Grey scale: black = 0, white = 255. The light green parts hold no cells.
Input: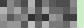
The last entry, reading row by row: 165
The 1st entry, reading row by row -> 63
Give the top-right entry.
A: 136
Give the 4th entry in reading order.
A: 78
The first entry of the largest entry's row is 136
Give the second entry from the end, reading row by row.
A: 106
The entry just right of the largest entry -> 106
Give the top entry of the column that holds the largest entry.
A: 179
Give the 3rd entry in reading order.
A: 106
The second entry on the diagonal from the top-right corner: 90
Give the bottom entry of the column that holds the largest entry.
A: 193
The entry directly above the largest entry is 49
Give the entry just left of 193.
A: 90

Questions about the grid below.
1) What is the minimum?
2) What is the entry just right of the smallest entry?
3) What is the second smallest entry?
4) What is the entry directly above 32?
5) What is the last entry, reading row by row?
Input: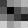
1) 4
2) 76
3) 32
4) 116
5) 206

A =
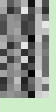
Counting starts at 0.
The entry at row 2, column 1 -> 147
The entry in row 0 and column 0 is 177
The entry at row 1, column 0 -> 163
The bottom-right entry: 216
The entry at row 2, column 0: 92
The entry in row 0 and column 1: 92
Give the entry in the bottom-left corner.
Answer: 135
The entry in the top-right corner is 78
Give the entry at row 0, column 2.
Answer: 135
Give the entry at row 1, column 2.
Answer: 92
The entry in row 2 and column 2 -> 135

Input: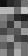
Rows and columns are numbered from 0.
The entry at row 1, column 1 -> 183
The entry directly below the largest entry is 30
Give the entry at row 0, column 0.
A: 16
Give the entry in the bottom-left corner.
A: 142
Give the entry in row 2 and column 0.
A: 128
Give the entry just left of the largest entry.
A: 113
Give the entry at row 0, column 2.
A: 57
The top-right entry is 113

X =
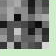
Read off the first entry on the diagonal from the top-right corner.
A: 69
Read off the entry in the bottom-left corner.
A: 54
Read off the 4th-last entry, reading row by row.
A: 110
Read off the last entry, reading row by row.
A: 213
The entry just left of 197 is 82
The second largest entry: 197
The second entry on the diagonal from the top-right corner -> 124
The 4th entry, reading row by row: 110
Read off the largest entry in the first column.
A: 153
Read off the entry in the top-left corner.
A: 124
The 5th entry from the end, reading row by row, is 41
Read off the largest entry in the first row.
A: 169
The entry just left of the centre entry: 82

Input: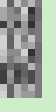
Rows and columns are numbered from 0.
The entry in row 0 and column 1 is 99
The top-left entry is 210
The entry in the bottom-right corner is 124
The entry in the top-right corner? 124
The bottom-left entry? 210
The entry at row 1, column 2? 112
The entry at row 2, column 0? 166
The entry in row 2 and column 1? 140
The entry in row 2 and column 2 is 140
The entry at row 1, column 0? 166
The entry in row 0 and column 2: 197

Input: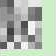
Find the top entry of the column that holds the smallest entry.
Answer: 91
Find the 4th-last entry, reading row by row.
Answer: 122
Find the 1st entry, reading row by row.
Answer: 122
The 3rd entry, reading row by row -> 218
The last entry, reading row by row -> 134
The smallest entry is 65
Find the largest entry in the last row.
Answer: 242
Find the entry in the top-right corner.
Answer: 230
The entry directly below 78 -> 106
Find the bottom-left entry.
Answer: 91
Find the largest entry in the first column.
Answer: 205

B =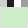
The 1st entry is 206
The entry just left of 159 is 253
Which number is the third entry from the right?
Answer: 30

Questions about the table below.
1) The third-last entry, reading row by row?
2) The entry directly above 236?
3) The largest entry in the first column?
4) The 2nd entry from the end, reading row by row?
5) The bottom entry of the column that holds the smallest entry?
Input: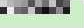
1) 69
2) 182
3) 210
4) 139
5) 16

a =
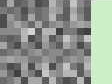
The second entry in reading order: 166
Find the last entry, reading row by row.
78
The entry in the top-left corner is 93
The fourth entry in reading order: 107
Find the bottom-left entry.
107
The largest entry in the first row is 196
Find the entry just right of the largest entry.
93
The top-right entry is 107
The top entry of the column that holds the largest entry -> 138
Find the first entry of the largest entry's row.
138
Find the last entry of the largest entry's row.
64
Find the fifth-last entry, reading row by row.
107
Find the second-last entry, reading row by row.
182
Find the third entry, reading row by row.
93
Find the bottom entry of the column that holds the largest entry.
166
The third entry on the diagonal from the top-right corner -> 182
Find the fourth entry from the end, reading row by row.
78
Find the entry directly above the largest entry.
107
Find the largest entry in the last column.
196

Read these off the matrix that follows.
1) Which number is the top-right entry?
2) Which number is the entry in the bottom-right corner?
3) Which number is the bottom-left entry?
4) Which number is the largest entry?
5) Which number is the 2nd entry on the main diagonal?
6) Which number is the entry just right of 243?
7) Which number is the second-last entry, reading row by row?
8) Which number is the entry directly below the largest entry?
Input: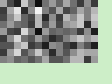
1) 59
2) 154
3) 128
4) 243
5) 167
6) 128
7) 59
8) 183
